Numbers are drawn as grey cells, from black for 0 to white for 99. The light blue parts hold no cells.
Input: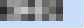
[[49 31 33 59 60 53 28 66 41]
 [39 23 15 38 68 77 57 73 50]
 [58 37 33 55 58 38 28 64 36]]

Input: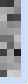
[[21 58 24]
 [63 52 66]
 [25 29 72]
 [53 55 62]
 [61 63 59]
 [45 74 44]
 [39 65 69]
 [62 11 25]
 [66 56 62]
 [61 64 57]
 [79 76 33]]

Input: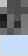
[[30 41 75 30]
 [29 30 43 32]
 [32 46 10 43]
 [18 47 16 42]
 [42 49 43 33]]

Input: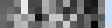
[[ 8 49 37 36 52 91 27 29 68 54 32 64 20 46 14]
 [15 53 39 43 37 91 31 23 66 53 38 17 26 51  9]
 [30 35 42 56 71 57 67  7 32 77 77 34 75 26 42]
 [ 0 44 40 35 67 72 41 37 58 66 40 79 36 28 39]]

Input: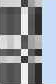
[[63 77 80 81 82 26]
 [38 21 33 27 31 88]
 [34 17 37 31 35 93]
 [33 17 37 31 35 93]
 [34 17 37 31 35 93]
 [63 72 84 78 87 31]
 [63 69 86 77 88 34]
 [33 17 37 31 35 93]
 [64 80 77 82 79 22]
 [34 17 37 31 35 93]
 [34 17 37 31 35 93]
 [33 17 37 31 35 93]]

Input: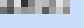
[[87 71 75 42 86 19 52 74 71 55]
 [78 54 43 31 67 57 61 74 36 62]]

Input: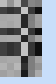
[[52 49 73 57 72 28]
 [22  6 25 19 23 76]
 [49 62 65 66 67 15]
 [50 61 66 64 67 15]
 [21  6 25 19 23 76]
 [49 62 65 66 66 14]
 [21  6 25 19 23 76]
 [21  6 25 19 23 76]
 [49 63 64 66 66 13]
 [49 57 69 63 71 19]
 [50 66 62 66 63 10]]

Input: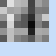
[[62 53 39 87 72 69 26]
 [48 47 78 63 65 55 27]
 [55 78 58 88 51 34 18]
 [50 37 36 82 37 34  4]
 [66 64 57 74 65 65 13]
 [59 48 34 74 51 45 34]]

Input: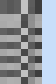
[[36 24 38 34 37 75]
 [35 24 38 34 37 75]
 [55 64 67 67 69 31]
 [56 66 66 68 67 29]
 [35 24 38 34 37 75]
 [56 66 66 68 67 29]
 [35 24 38 34 37 75]
 [56 67 65 68 66 28]
 [36 24 38 34 37 75]
 [56 67 65 68 66 28]
 [36 24 38 34 37 75]
 [56 67 65 68 67 28]]
